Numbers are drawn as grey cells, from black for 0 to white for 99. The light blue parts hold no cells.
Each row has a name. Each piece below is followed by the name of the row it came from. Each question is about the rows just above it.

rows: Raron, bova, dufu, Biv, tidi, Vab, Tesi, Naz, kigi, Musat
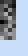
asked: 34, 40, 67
tidi
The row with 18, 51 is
Vab
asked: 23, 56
Naz
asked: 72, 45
Musat

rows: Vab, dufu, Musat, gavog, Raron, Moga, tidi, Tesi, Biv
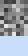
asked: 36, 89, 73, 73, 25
tidi
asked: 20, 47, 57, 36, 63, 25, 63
Raron
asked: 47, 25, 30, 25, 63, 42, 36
Vab

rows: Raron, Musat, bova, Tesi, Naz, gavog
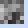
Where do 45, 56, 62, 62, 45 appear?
Musat
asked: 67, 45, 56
Musat
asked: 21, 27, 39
Tesi
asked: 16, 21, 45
gavog
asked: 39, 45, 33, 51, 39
Raron
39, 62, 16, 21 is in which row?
gavog

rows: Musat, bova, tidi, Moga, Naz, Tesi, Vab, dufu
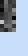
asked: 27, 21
bova
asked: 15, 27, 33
Moga
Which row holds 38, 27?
bova

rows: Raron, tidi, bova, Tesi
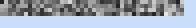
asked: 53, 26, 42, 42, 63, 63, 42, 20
Raron
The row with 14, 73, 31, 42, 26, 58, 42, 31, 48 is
tidi
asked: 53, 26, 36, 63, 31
bova

